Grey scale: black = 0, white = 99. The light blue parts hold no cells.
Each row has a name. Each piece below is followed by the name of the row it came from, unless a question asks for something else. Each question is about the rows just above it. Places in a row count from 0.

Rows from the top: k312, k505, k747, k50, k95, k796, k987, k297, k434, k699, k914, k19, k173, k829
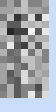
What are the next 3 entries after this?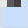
[75 35 80]
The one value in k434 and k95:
[75]
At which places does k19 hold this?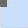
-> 1
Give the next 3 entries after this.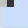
[41 85 25]
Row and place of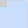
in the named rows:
k987, 6
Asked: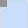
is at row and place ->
k505, 6
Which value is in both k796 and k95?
[75]

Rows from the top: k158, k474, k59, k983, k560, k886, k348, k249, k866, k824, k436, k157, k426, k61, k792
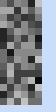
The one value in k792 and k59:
[37]
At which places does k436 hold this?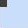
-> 2 3 4 5
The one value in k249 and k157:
[53]
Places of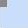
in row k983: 1 3
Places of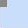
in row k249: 2 3 4 5

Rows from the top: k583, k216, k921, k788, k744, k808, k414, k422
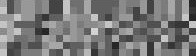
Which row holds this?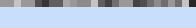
k921
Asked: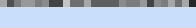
k583
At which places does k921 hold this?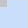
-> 2 13 26
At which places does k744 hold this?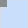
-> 0 7 8 11 22 26
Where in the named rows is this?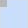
k422, 12

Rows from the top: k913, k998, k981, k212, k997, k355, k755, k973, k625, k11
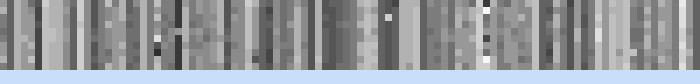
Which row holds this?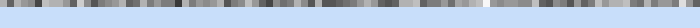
k998
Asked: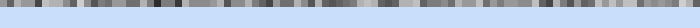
k973
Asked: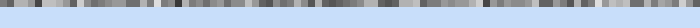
k355
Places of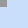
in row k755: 0 3 16 26 30 36 65 66 67 69 70 72 73 82 86 94 95 98
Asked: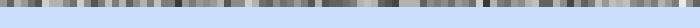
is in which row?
k913

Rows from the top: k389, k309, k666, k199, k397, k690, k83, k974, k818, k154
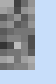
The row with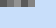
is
k666
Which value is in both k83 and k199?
[51]
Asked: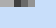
k389
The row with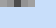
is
k309
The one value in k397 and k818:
[46]

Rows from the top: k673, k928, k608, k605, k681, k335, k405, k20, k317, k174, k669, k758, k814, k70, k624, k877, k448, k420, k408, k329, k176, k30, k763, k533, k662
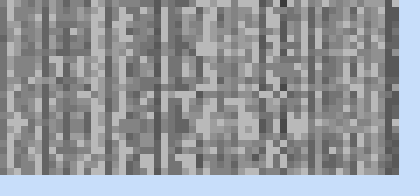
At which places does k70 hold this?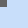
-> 6 19 22 41 44 46 50
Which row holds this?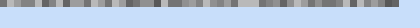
k329
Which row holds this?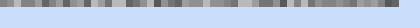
k448
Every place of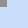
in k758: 1 2 6 11 18 29 32 34 45 50
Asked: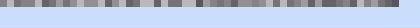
k533
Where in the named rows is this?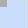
k624, 39

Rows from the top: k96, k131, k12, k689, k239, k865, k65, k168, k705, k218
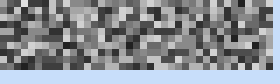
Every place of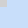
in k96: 9 21 30 38
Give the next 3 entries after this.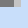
[76 30 30]
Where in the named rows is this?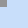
k12, 12

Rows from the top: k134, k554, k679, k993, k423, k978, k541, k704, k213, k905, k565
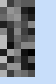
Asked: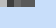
k134
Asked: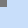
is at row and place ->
k565, 2
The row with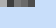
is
k565
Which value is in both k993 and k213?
[12]

